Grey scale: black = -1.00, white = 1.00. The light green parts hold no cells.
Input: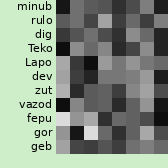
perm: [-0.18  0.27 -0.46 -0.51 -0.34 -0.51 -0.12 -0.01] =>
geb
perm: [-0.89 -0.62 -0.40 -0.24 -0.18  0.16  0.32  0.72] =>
fepu
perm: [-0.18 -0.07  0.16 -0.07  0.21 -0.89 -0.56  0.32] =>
Lapo
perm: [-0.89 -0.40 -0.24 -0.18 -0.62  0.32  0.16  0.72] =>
fepu
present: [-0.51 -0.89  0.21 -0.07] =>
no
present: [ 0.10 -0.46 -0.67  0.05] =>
no

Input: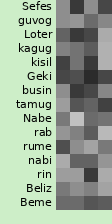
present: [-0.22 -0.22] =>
yes
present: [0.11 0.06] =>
no
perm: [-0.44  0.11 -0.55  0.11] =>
Sefes
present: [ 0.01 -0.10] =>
yes

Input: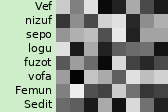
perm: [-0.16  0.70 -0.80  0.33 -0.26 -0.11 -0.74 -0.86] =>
Sedit
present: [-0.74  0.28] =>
yes
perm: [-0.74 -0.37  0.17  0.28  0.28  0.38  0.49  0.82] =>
sepo

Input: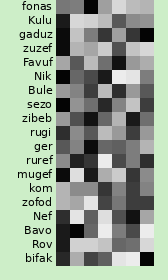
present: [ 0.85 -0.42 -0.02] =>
yes
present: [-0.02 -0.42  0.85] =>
yes
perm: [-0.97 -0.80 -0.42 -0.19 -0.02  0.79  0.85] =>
Nik
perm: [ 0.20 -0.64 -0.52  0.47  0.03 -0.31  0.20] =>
Bule
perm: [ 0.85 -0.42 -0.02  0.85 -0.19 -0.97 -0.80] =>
Bavo
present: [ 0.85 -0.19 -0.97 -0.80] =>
no
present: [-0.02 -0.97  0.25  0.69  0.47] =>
yes

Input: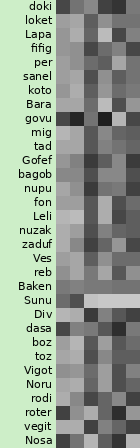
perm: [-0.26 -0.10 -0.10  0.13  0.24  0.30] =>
loket
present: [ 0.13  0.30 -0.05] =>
yes
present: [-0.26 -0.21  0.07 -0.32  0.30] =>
no
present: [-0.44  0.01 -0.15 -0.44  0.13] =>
no

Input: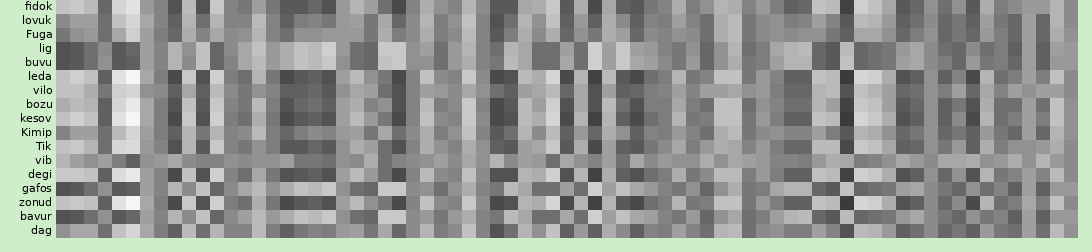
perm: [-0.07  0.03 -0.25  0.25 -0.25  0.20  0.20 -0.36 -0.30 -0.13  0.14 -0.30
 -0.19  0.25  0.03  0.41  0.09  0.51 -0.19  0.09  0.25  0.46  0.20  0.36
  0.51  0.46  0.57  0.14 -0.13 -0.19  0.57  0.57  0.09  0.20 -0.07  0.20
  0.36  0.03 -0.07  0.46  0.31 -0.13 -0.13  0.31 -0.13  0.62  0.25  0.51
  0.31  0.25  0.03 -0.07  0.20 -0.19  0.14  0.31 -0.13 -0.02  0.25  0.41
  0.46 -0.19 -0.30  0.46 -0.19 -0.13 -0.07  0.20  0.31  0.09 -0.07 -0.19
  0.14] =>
bavur
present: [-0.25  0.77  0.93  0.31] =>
yes
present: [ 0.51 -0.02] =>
no

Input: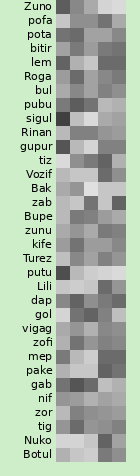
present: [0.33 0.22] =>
no
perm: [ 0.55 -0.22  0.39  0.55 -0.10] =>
pake
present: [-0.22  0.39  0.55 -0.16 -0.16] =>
yes
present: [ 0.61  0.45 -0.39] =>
no
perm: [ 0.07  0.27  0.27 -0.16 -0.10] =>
pota
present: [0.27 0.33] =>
yes

